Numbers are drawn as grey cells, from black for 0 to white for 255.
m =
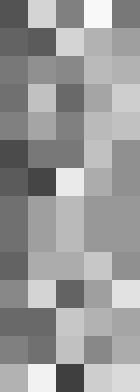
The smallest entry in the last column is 120
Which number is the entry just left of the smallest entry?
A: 242
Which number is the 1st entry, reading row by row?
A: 83
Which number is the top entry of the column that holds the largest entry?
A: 248
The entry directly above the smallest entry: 193
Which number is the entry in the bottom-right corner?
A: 218
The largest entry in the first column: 178
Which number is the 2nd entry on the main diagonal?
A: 91
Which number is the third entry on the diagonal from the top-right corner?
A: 136
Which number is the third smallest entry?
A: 75
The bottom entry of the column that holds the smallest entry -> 63
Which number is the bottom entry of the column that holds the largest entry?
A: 206
